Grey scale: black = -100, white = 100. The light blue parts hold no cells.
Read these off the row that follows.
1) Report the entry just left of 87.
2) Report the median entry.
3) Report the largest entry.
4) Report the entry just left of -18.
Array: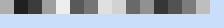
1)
25
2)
-3
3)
87
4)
65

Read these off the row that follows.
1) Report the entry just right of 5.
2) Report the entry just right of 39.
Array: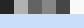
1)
-45
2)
-22
